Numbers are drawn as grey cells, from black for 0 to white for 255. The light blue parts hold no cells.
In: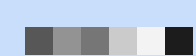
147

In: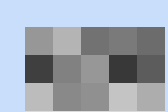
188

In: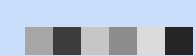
60

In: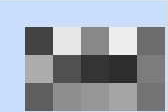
94

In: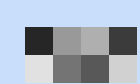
59

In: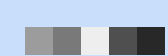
156

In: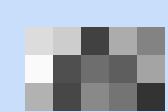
178

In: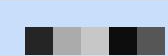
37

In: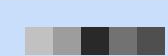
193
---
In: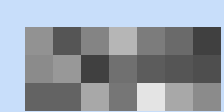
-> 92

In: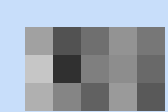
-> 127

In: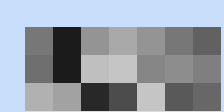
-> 134

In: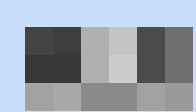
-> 204

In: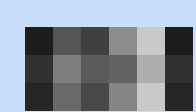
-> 99

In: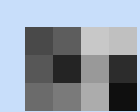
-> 36

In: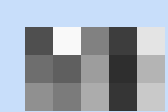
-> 157

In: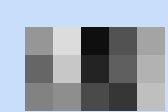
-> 35

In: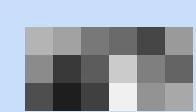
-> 203

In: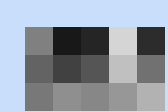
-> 85
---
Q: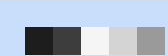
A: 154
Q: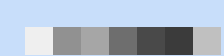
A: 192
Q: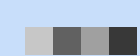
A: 56
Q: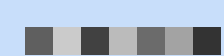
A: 51
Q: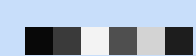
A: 29
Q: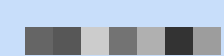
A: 157
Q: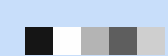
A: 207
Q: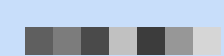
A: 214
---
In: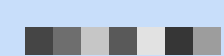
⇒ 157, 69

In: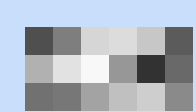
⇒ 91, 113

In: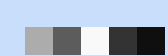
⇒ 15, 172

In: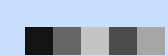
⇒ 166, 19

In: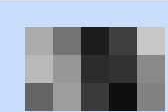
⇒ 199, 100

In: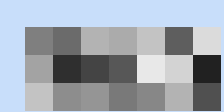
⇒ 219, 195
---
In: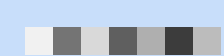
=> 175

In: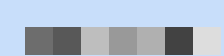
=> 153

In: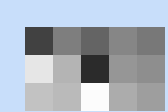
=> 150

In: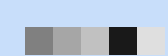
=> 166

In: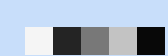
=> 120

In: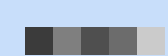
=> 108

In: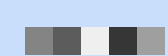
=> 132

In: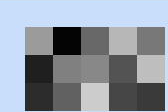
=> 104
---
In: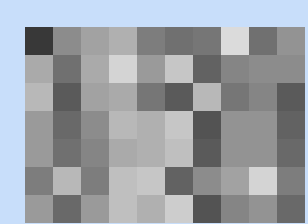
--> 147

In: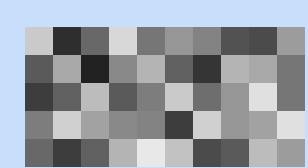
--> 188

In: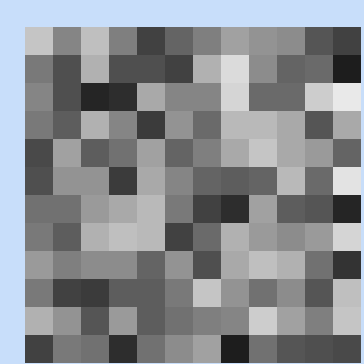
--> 79

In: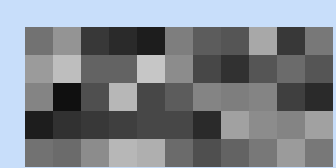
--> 155

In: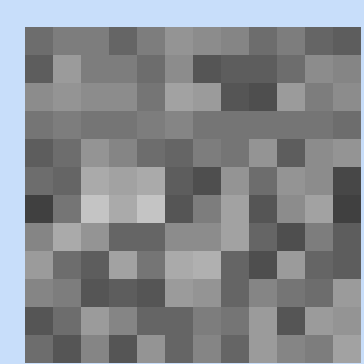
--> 125
